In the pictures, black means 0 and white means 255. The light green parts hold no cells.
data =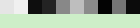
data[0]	229
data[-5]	190
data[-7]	35

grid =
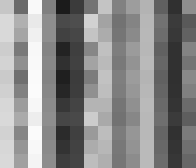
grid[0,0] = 198
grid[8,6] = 204
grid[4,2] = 249
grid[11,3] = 141
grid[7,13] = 107
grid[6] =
[208, 129, 251, 135, 38, 61, 144, 190, 125, 151, 183, 101, 49, 128]
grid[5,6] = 124
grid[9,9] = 150
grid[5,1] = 111
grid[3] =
[205, 121, 248, 132, 35, 63, 134, 192, 126, 155, 183, 97, 49, 131]
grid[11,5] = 68
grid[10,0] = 215
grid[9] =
[210, 134, 251, 135, 43, 64, 154, 189, 124, 150, 184, 101, 49, 123]
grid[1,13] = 89
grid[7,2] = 247
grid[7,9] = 144
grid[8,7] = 169
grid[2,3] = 142
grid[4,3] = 136
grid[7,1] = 156
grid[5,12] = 48
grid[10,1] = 149
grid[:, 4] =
[27, 74, 65, 35, 48, 31, 38, 55, 70, 43, 51, 61]
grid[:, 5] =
[59, 78, 71, 63, 65, 60, 61, 68, 73, 64, 66, 68]
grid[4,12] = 49
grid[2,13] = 98
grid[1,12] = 59
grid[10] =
[215, 149, 248, 138, 51, 66, 172, 183, 120, 147, 186, 104, 52, 112]
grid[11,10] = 186
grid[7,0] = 215
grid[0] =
[198, 106, 249, 128, 27, 59, 115, 196, 129, 157, 179, 96, 48, 142]
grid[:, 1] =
[106, 176, 165, 121, 143, 111, 129, 156, 170, 134, 149, 160]

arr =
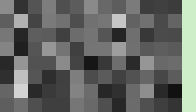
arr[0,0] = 140
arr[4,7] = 56
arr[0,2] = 84
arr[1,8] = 198
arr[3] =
[132, 32, 85, 151, 116, 64, 117, 118, 158, 112, 89, 94, 90]
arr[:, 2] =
[84, 68, 94, 85, 82, 85, 41, 79]
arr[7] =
[94, 111, 79, 63, 63, 118, 105, 79, 39, 107, 80, 63, 52]
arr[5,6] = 76
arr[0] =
[140, 50, 84, 125, 79, 92, 138, 104, 93, 123, 61, 64, 60]
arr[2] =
[119, 38, 94, 92, 64, 108, 116, 85, 36, 111, 56, 75, 74]
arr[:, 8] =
[93, 198, 36, 158, 110, 65, 48, 39]
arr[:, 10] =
[61, 113, 56, 89, 150, 102, 142, 80]
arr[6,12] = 17
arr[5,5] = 126
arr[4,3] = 82
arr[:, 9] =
[123, 98, 111, 112, 42, 82, 106, 107]
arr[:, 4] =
[79, 113, 64, 116, 139, 64, 65, 63]
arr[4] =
[40, 149, 82, 82, 139, 68, 22, 56, 110, 42, 150, 105, 108]
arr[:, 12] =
[60, 100, 74, 90, 108, 92, 17, 52]
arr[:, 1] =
[50, 177, 38, 32, 149, 192, 211, 111]

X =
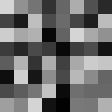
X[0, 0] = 213
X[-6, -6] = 177
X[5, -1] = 101
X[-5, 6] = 77
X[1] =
[67, 27, 191, 76, 107, 68, 30, 188]
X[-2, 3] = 194
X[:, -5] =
[50, 76, 8, 58, 173, 141, 194, 18]
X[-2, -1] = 104
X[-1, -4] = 2
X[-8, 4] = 102
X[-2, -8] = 74
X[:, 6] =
[81, 30, 169, 77, 204, 139, 104, 119]
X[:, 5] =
[173, 68, 213, 62, 169, 184, 111, 121]
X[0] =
[213, 145, 116, 50, 102, 173, 81, 41]
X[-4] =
[93, 179, 51, 173, 64, 169, 204, 197]
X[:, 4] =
[102, 107, 99, 9, 64, 73, 11, 2]

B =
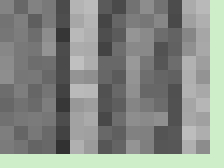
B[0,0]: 132
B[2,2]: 109
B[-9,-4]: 109
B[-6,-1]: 147
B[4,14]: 158
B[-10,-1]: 175
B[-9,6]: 176
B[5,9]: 148
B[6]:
[109, 126, 102, 117, 66, 186, 184, 81, 104, 144, 103, 103, 80, 178, 168]
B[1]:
[115, 127, 94, 122, 78, 167, 180, 69, 102, 125, 119, 135, 73, 160, 175]
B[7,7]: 84
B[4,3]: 111
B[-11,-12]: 121
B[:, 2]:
[130, 94, 109, 118, 109, 120, 102, 106, 123, 120, 100]
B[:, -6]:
[114, 125, 149, 137, 153, 148, 144, 133, 142, 129, 148]
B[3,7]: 67
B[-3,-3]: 81
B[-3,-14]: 120
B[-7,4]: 74
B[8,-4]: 144
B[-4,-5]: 121
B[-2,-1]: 174
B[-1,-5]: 127
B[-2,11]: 84
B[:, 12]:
[76, 73, 99, 97, 109, 97, 80, 81, 81, 88, 87]
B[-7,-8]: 104
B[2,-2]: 134
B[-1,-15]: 123
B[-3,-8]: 72
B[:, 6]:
[187, 180, 176, 170, 174, 143, 184, 158, 170, 160, 155]
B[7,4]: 55
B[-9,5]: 185

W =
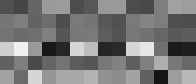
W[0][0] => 81
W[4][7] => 119
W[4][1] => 126
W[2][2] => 110
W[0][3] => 154
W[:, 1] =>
[69, 126, 107, 241, 126, 106]
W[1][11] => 125
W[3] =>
[207, 241, 153, 24, 38, 214, 189, 37, 42, 214, 230, 112, 27, 30]
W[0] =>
[81, 69, 101, 154, 155, 77, 87, 153, 154, 77, 73, 126, 161, 157]
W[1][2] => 99
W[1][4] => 77
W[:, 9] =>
[77, 121, 120, 214, 94, 163]
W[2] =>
[116, 107, 110, 127, 85, 120, 121, 93, 83, 120, 114, 102, 88, 92]
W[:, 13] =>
[157, 77, 92, 30, 104, 185]
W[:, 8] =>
[154, 81, 83, 42, 130, 141]
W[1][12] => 79
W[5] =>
[162, 106, 214, 149, 169, 168, 179, 146, 141, 163, 96, 21, 158, 185]

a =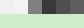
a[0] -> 240
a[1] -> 243
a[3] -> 57
